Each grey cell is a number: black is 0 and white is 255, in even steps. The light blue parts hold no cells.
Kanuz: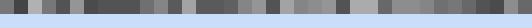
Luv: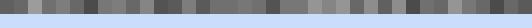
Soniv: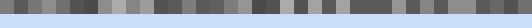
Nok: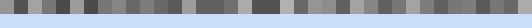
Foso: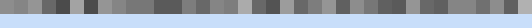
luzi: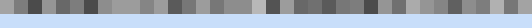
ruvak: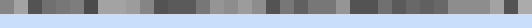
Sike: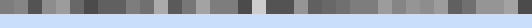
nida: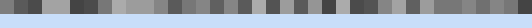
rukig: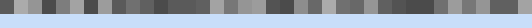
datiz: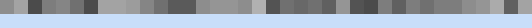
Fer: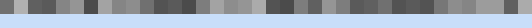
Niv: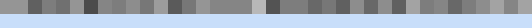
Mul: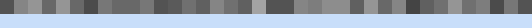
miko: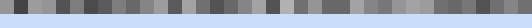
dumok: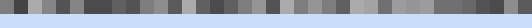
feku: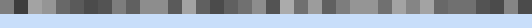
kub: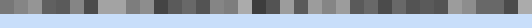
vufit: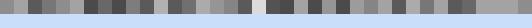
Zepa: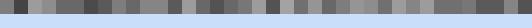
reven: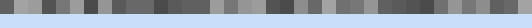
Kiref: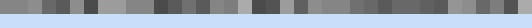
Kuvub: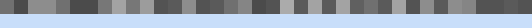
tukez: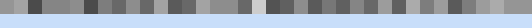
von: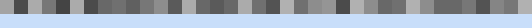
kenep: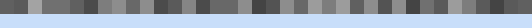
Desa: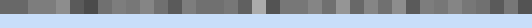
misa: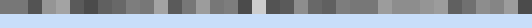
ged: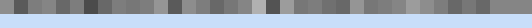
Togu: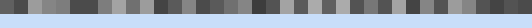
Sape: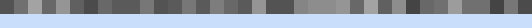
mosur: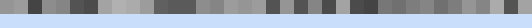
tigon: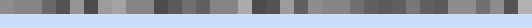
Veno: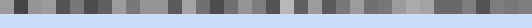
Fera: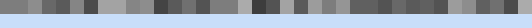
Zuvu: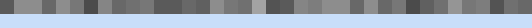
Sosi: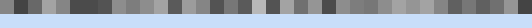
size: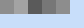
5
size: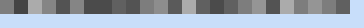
25
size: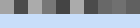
10
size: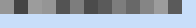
13
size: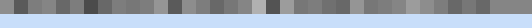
38
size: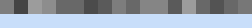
18

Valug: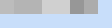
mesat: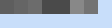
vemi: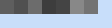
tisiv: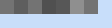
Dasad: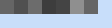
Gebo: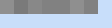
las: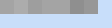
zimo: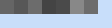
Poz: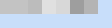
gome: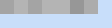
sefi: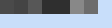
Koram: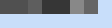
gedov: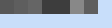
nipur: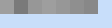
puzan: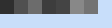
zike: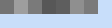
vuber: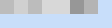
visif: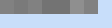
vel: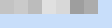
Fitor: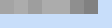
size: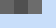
3
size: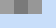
3
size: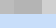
4

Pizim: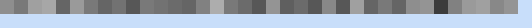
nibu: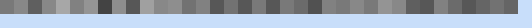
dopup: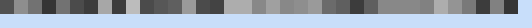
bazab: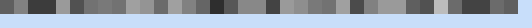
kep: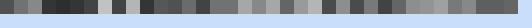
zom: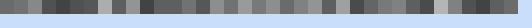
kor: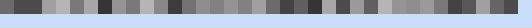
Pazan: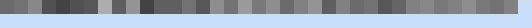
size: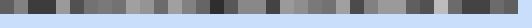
37
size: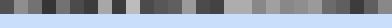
28
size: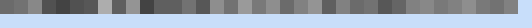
37
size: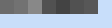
7
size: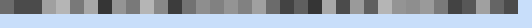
37
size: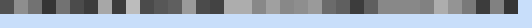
37

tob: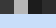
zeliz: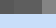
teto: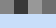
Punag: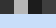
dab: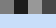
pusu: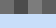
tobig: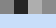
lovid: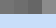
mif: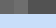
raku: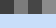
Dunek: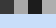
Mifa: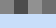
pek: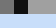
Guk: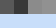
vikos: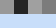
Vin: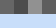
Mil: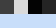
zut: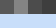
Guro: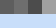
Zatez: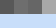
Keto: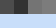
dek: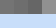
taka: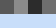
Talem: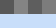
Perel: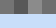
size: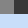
2
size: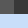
2
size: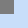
1
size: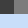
2
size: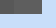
3
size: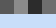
4
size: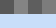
4

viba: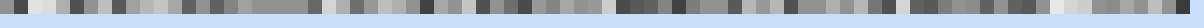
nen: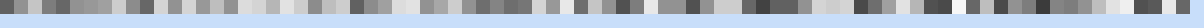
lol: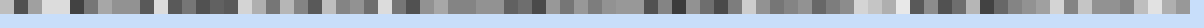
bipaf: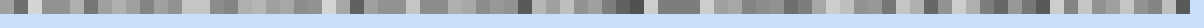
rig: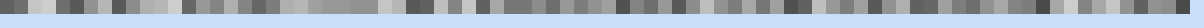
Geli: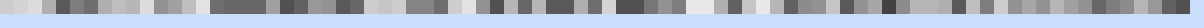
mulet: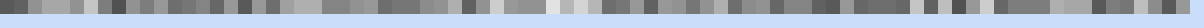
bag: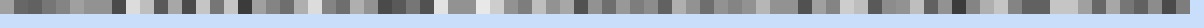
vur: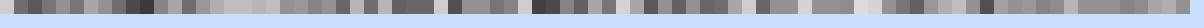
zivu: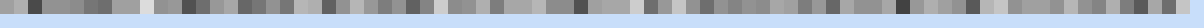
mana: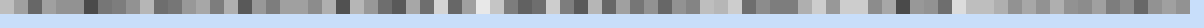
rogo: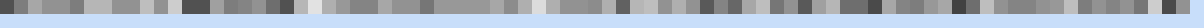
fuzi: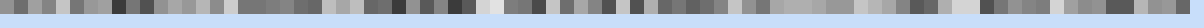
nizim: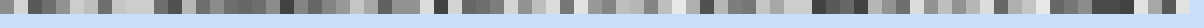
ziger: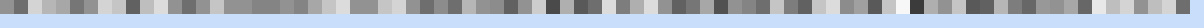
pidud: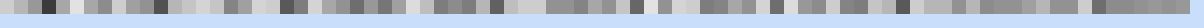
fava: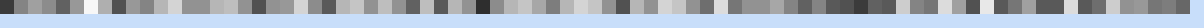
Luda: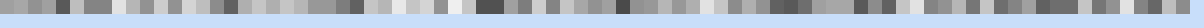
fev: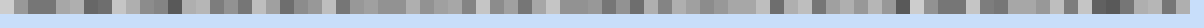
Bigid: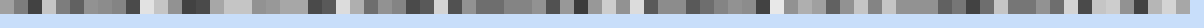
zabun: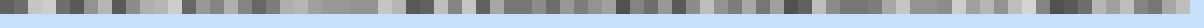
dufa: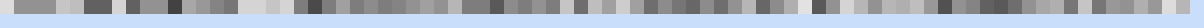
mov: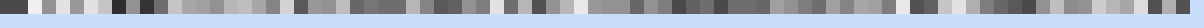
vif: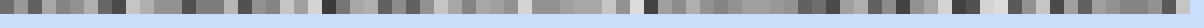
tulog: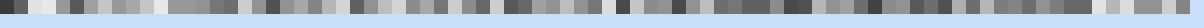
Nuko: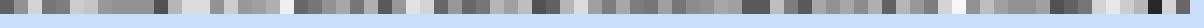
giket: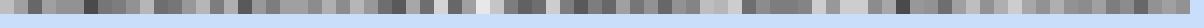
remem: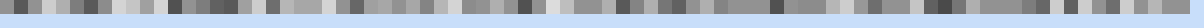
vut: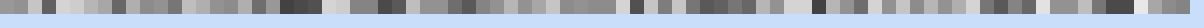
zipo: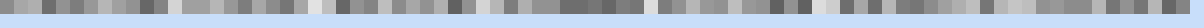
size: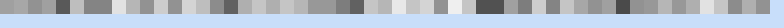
55
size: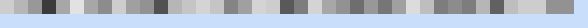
41

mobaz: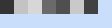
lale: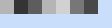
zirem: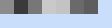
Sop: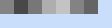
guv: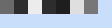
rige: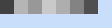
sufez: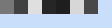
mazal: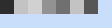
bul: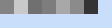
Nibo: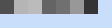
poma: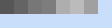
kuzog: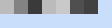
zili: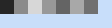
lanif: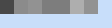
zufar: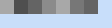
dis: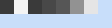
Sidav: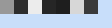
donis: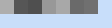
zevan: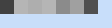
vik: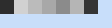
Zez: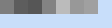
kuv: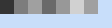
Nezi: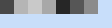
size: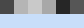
6
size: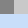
2
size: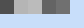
5
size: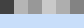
6
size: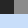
2

